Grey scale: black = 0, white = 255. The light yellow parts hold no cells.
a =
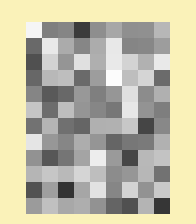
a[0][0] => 245
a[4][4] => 127
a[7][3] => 173
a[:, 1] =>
[127, 233, 211, 184, 89, 109, 180, 151, 87, 198, 159, 192]
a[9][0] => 181
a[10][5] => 134
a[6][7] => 69
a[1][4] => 172
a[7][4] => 149
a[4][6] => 223
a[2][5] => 233
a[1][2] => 171
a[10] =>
[82, 159, 51, 166, 226, 134, 211, 146, 201]
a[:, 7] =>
[144, 135, 177, 213, 140, 147, 69, 122, 184, 183, 146, 180]
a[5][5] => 119
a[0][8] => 183
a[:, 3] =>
[59, 134, 224, 106, 152, 149, 101, 173, 164, 213, 166, 174]
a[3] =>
[103, 184, 190, 106, 157, 252, 190, 213, 107]
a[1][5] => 232
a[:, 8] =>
[183, 157, 233, 107, 176, 126, 136, 177, 195, 114, 201, 54]
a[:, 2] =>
[133, 171, 149, 190, 104, 190, 112, 134, 117, 185, 51, 168]
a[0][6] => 143
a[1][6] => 133

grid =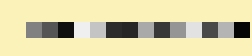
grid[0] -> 129
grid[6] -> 38
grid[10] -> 226
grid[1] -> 85
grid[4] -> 196

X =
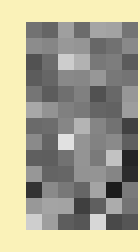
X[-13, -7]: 114
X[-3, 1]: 138
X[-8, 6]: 157
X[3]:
[92, 102, 137, 135, 151, 120, 116]
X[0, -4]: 108
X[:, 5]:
[162, 113, 125, 120, 104, 98, 114, 138, 194, 133, 28, 172, 73]
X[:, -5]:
[159, 152, 205, 137, 111, 128, 134, 225, 114, 102, 120, 163, 93]
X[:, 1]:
[101, 134, 108, 102, 92, 147, 109, 100, 94, 100, 138, 164, 158]
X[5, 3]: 121
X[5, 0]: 168
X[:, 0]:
[114, 140, 82, 92, 117, 168, 106, 138, 95, 151, 51, 152, 206]
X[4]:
[117, 92, 111, 128, 81, 104, 151]
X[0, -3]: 165
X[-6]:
[138, 100, 225, 148, 130, 138, 95]
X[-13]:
[114, 101, 159, 108, 165, 162, 116]
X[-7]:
[106, 109, 134, 180, 133, 114, 65]
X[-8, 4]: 101
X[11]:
[152, 164, 163, 63, 95, 172, 116]

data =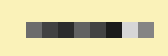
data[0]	108
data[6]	214
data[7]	132

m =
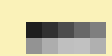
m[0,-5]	30
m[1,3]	193
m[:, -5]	[30, 147]
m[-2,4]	127

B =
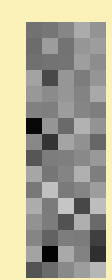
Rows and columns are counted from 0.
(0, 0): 114
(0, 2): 134
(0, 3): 171
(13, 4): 63
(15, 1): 107
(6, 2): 106
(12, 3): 175
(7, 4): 103
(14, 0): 163
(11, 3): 71
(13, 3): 123
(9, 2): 132
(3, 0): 163
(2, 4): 141
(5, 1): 127
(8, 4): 153
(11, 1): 123
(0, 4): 147
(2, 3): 158
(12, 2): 82
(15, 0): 84
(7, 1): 52
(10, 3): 133
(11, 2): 197
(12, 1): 124

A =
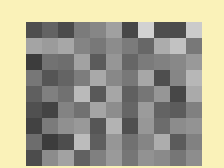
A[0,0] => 78
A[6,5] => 179
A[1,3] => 132
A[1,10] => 120
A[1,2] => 167
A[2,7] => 123
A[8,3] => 97
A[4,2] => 113
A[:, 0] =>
[78, 164, 60, 119, 95, 80, 66, 109, 76]
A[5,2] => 131
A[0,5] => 160
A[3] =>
[119, 85, 100, 125, 169, 136, 120, 167, 78, 134, 183]
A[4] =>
[95, 128, 113, 186, 89, 166, 96, 118, 150, 71, 170]
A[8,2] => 162
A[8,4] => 128
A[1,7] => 103
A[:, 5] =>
[160, 140, 150, 136, 166, 141, 179, 150, 154]
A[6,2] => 144
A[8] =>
[76, 140, 162, 97, 128, 154, 118, 146, 138, 118, 141]
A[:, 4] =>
[134, 120, 91, 169, 89, 165, 86, 94, 128]
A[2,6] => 102
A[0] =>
[78, 99, 75, 123, 134, 160, 71, 210, 78, 76, 203]
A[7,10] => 129
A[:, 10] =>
[203, 120, 153, 183, 170, 128, 147, 129, 141]
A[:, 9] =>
[76, 194, 136, 134, 71, 92, 140, 91, 118]
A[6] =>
[66, 123, 144, 153, 86, 179, 79, 151, 108, 140, 147]

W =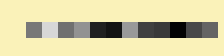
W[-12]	120
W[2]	112
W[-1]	100
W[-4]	57

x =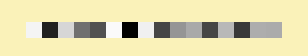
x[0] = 244
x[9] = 149
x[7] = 240
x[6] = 1
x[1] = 32

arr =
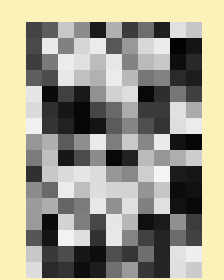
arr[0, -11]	67
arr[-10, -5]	133
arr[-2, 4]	13
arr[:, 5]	[176, 87, 231, 235, 209, 105, 91, 125, 8, 151, 212, 144, 230, 232, 79, 112]
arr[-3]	[86, 20, 242, 222, 50, 232, 132, 65, 36, 107, 66]
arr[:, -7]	[26, 235, 188, 177, 145, 70, 20, 234, 140, 220, 221, 231, 71, 50, 13, 29]
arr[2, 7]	186
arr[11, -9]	101
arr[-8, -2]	175
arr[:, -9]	[199, 129, 236, 231, 65, 22, 33, 91, 23, 218, 235, 101, 211, 242, 77, 51]
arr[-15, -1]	21
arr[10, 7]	148
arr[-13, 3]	192
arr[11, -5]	224
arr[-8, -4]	187
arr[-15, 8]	235
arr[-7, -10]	200
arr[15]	[221, 42, 51, 13, 29, 112, 154, 55, 37, 223, 203]
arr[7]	[150, 176, 91, 142, 234, 125, 201, 135, 234, 17, 7]
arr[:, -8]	[140, 214, 224, 192, 25, 7, 7, 142, 76, 229, 190, 123, 126, 222, 23, 13]
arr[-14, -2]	14
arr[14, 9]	226
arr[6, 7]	79
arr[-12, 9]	118
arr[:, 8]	[31, 235, 199, 130, 46, 58, 52, 234, 150, 244, 198, 224, 26, 36, 36, 37]
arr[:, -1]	[198, 21, 41, 29, 64, 171, 235, 7, 205, 22, 17, 9, 60, 66, 238, 203]
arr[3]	[94, 77, 231, 192, 177, 235, 185, 118, 130, 42, 29]

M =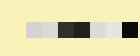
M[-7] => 211
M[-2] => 229
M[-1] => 11
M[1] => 217
